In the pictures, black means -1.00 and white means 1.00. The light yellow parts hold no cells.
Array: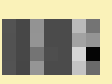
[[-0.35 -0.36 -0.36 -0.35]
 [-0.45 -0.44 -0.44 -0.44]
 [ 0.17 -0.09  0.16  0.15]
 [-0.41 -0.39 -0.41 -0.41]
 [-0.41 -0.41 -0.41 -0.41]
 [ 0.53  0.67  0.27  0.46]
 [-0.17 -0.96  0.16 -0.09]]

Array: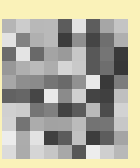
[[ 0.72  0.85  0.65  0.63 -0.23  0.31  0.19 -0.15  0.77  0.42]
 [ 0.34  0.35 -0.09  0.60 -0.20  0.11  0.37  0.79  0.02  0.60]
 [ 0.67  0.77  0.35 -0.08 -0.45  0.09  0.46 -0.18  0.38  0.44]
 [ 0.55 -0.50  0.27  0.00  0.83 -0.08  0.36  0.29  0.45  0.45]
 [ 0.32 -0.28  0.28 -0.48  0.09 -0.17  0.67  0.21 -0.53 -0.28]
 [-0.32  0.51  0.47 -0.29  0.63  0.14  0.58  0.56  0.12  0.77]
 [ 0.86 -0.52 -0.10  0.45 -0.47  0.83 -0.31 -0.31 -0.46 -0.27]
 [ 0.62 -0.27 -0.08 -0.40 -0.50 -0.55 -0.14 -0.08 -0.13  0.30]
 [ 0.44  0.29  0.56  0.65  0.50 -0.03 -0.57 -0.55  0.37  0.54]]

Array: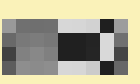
[[-0.27 -0.49 -0.18  0.20]
 [ 0.11  0.01 -0.05 -0.12]
 [ 0.09  0.07 -0.03 -0.13]
 [ 0.11  0.00 -0.06 -0.12]
 [ 0.69 -0.75 -0.75  0.69]
 [ 0.68 -0.75 -0.75  0.68]
 [ 0.59 -0.71 -0.72  0.65]
 [-0.76  0.70  0.70 -0.76]
 [-0.19 -0.46 -0.12  0.23]]

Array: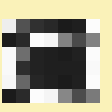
[[-0.79  0.93  0.95  0.95 -0.78  0.87]
 [-0.67 -0.19 -0.64 -0.14 -0.68 -0.36]
 [ 0.98 -0.70 -0.73 -0.73  0.97 -0.62]
 [ 0.92 -0.75 -0.76 -0.76  0.91 -0.69]
 [ 0.06 -0.79 -0.76 -0.78  0.03 -0.79]
 [-0.40 -0.75 -0.76 -0.74 -0.42 -0.76]
 [-0.04  0.98  0.95  0.97  0.01  0.98]]

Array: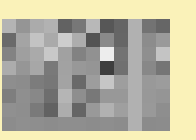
[[ 0.10  0.13 -0.01  0.11  0.35  0.03 -0.17  0.41]
 [ 0.12  0.11  0.12  0.10  0.18  0.25  0.29  0.17]
 [ 0.11 -0.04  0.07 -0.03  0.31  0.33  0.53  0.34]
 [ 0.10 -0.23 -0.14 -0.07 -0.05  0.57  0.33  0.40]
 [ 0.11  0.36  0.42  0.28  0.27  0.26  0.61 -0.23]
 [ 0.11 -0.21  0.11 -0.18  0.19  0.02  0.36 -0.07]
 [ 0.10  0.20 -0.06  0.23  0.17  0.14 -0.35  0.44]
 [ 0.11  0.39  0.19  0.55 -0.51  0.86  0.08 -0.32]
 [ 0.10  0.25  0.19  0.24 -0.12 -0.10 -0.20 -0.21]
 [ 0.39  0.39  0.39  0.39  0.39  0.39  0.39  0.39]
 [ 0.09  0.20  0.19  0.20  0.07  0.12  0.10 -0.10]
 [ 0.10  0.11  0.17  0.22 -0.08  0.54  0.21 -0.20]]

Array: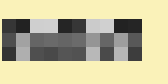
[[-0.60 -0.39 -0.58]
 [ 0.37  0.27 -0.73]
 [-0.38 -0.21  0.62]
 [-0.43 -0.17  0.63]
 [-0.33 -0.21 -0.71]
 [-0.36 -0.16 -0.58]
 [ 0.44  0.17  0.59]
 [-0.42 -0.20  0.63]
 [ 0.43  0.24 -0.73]
 [-0.52 -0.31 -0.71]]

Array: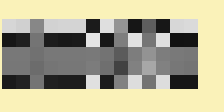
[[-0.80 -0.07 -0.06 -0.83  0.68]
 [-0.73 -0.07 -0.06 -0.76  0.63]
 [-0.09 -0.15 -0.11 -0.09  0.06]
 [-0.75 -0.08 -0.06 -0.78  0.65]
 [-0.77 -0.07 -0.06 -0.81  0.66]
 [-0.77 -0.07 -0.06 -0.80  0.66]
 [ 0.76 -0.03 -0.05  0.79 -0.79]
 [-0.79 -0.13 -0.10 -0.82  0.75]
 [ 0.01 -0.48 -0.29 -0.01  0.16]
 [ 0.73  0.01 -0.02  0.77 -0.83]
 [-0.10  0.31  0.15 -0.08 -0.26]
 [ 0.73  0.01 -0.02  0.76 -0.82]
 [-0.83 -0.07 -0.05 -0.87  0.69]
 [-0.83 -0.09 -0.07 -0.86  0.71]]
